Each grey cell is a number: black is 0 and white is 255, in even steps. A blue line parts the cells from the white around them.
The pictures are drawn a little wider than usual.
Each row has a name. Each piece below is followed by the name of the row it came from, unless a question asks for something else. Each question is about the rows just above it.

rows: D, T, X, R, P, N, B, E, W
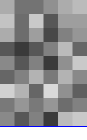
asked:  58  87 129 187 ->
R
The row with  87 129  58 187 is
W
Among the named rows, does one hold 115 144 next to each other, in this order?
yes
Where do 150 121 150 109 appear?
E
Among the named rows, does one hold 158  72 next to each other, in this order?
yes
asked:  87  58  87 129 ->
R

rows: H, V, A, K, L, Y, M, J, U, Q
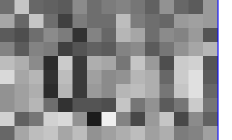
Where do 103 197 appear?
V
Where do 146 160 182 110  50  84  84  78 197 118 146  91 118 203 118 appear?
J
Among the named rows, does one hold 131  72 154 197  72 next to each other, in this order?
yes
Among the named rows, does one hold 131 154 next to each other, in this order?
yes
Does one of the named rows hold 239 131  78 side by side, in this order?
no
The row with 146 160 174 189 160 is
Q

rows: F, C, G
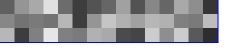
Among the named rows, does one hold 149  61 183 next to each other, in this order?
no
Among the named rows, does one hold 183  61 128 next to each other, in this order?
yes
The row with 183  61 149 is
C
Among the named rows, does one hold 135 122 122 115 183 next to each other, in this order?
no
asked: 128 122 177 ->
G

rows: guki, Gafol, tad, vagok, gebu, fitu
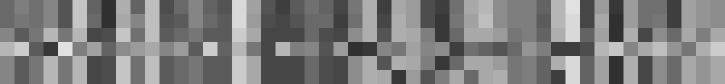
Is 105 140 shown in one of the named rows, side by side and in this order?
no
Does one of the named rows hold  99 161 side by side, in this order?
yes
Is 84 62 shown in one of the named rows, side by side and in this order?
yes
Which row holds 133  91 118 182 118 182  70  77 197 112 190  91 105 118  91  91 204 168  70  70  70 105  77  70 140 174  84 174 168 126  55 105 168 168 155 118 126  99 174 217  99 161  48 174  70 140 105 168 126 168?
tad

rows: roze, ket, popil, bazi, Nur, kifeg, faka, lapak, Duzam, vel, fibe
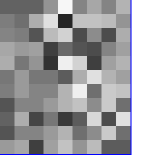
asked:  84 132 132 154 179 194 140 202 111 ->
lapak
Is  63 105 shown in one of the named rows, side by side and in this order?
yes
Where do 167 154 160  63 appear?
bazi
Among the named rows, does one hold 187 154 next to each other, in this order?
no
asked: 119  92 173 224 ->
kifeg
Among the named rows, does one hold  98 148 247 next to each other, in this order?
yes

